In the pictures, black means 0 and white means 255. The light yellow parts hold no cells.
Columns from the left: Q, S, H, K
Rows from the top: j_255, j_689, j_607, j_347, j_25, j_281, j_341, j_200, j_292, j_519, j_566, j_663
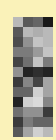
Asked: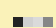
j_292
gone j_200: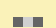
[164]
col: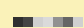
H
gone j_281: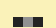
[47]

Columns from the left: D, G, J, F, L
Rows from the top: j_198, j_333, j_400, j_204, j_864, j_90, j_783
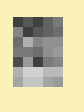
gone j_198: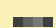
[87]
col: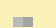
F
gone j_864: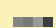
[75]
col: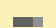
F

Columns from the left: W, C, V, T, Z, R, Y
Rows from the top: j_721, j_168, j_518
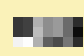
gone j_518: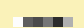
[243]
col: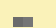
R
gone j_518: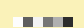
[75]
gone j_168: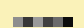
[188]
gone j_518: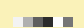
[75]
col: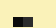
Y

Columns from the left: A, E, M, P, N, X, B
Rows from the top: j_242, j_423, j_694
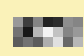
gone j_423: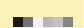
[153]
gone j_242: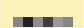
[44]
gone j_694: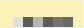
[174]
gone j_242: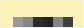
[142]

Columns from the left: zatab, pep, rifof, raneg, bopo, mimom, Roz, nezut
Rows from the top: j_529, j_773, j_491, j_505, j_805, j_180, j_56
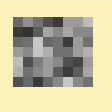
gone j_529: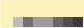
[145]
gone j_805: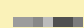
[69]
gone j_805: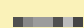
[124]
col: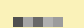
raneg
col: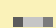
rifof
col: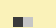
mimom

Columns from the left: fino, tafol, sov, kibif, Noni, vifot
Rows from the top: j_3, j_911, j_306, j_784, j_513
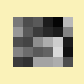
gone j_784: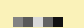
[108]
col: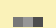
fino
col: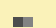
fino
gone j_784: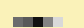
[99]
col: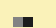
vifot
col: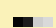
Noni
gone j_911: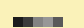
[40]

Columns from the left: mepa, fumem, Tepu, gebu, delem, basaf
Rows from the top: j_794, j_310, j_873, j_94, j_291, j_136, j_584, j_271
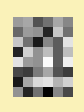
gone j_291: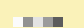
[239]
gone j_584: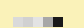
[179]
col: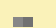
basaf
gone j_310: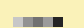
[104]

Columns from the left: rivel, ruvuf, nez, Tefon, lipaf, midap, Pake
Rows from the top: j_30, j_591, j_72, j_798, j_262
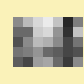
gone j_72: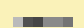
[175]
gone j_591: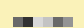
[204]
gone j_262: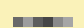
[58]
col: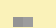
nez

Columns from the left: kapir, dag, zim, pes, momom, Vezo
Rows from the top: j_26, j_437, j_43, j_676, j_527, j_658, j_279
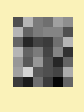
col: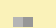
kapir
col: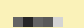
dag
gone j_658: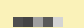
[172]

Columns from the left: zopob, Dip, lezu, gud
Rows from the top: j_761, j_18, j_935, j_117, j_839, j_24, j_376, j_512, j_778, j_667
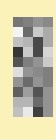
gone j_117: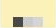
[54]
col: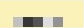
zopob
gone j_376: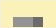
[127]
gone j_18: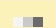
[170]
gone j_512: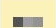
[96]
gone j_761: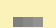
[118]
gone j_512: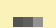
[158]

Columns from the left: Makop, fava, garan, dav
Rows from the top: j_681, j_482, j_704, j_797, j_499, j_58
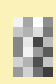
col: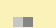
Makop
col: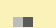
dav
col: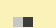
dav
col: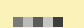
dav
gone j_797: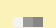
[91]

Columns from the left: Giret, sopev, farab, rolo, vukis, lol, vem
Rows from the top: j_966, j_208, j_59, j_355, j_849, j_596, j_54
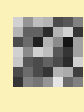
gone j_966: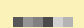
[190]
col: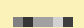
vem
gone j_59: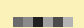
[20]
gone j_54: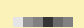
[117]
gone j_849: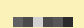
[199]
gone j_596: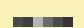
[171]
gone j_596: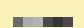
[63]

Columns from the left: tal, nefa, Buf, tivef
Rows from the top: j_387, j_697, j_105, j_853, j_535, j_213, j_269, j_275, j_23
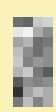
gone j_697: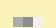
[230]
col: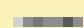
tivef
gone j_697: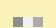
[230]

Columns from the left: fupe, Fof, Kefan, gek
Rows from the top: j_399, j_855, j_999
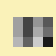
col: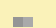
Kefan
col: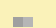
fupe
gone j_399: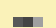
[149]
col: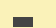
Fof

